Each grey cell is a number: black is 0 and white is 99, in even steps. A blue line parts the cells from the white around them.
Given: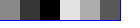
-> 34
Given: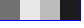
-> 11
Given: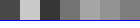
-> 49
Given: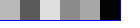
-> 1
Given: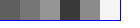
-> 95
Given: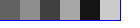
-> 79
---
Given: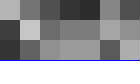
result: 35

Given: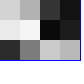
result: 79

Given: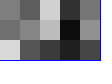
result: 12

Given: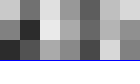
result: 84

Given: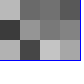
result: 76

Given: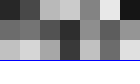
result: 42

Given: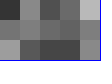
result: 27
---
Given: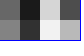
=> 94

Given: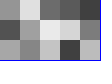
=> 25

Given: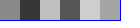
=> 80

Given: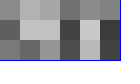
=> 72

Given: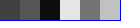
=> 45

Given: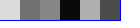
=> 68

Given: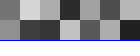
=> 67

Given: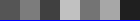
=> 65
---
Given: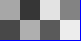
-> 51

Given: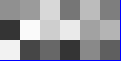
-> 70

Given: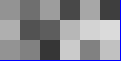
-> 85

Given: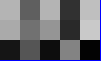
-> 78

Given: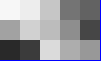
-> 27

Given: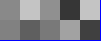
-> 76
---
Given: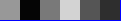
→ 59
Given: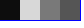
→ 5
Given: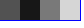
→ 32
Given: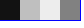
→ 7
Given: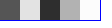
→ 33
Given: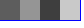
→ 36
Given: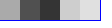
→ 66
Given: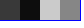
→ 22
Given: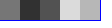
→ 46
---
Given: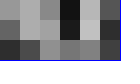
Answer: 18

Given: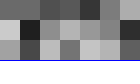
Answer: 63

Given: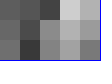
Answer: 43

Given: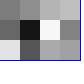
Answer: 88

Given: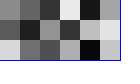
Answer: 84

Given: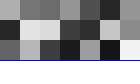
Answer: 39
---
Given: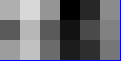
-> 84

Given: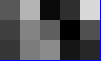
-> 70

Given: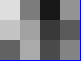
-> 48

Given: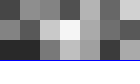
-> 55

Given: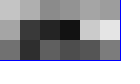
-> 68

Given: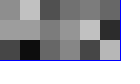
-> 75
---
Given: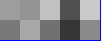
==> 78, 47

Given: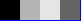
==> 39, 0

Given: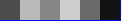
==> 7, 30

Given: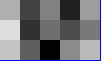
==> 61, 76

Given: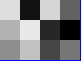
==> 38, 55

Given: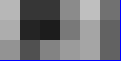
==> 44, 57
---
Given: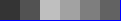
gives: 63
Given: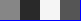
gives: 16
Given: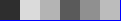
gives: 35
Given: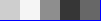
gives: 55
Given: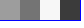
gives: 45
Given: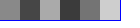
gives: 23
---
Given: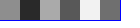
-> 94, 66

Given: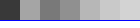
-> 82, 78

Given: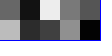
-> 92, 73

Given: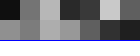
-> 78, 71

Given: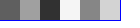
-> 95, 82

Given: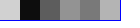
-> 81, 70

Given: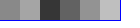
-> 74, 64
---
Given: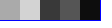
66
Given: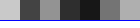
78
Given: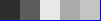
18
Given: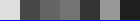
86
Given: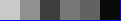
78
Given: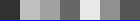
19
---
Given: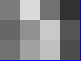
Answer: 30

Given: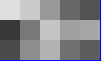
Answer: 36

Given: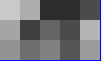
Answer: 60

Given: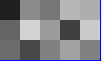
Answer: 50

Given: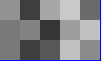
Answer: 54

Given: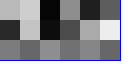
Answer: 40

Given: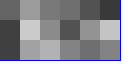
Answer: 51
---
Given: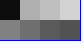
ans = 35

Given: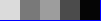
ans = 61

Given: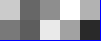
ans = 91

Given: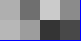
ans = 20

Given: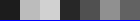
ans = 81

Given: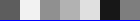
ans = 56

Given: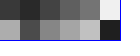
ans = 52

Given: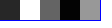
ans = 39
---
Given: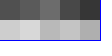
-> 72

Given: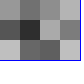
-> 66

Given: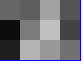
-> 74

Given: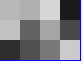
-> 64

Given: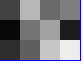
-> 63

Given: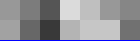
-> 22

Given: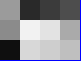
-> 88

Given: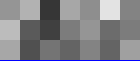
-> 25
